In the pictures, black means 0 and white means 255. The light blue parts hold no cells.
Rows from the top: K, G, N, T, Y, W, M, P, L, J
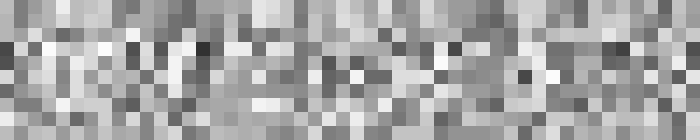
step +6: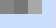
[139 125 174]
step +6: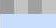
[161 201 167 201]
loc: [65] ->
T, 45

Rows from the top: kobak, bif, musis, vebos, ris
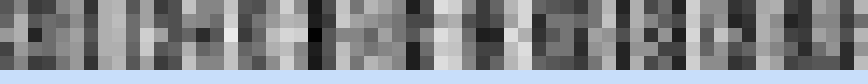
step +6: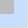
[194]
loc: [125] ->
vebos, 34
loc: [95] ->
bif, 48
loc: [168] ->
kobak, 55

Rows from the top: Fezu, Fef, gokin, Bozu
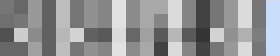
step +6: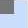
[124]
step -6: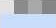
[219 133 162 127]
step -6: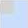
[205]
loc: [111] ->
Fef, 1

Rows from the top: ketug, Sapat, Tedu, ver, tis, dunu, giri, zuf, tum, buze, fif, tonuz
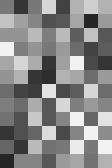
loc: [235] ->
fif, 6
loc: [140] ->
buze, 8
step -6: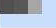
[ 74  81 160]
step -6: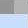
[142 172]
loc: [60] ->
giri, 3
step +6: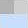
[184 213]

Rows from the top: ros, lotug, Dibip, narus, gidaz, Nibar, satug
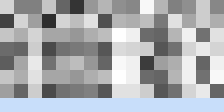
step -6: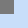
[115]
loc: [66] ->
lotug, 1
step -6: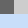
[ 95 199]
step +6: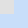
[231]
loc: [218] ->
narus, 9
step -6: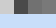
[199  68 107 115]

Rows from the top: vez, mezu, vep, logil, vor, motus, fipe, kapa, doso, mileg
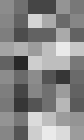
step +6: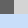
[104 218]
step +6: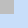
[196]
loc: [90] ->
kapa, 6

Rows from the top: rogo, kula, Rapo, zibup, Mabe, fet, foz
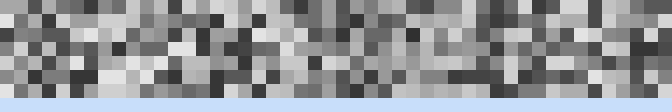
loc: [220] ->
zibup, 21
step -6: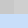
[194 201]
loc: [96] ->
zibup, 40

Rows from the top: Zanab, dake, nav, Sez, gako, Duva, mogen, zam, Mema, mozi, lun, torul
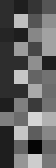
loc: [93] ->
mozi, 3
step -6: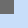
[102]
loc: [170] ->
mogen, 3
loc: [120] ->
torul, 4
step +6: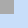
[176]
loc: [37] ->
nav, 1
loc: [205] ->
torul, 3

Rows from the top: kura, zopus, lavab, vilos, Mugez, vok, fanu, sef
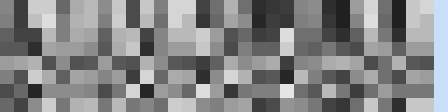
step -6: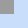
[150]
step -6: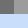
[105 150]
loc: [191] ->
zopus, 3
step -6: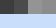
[ 55  69 142 134]
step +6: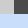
[211  81]
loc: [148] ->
sef, 21

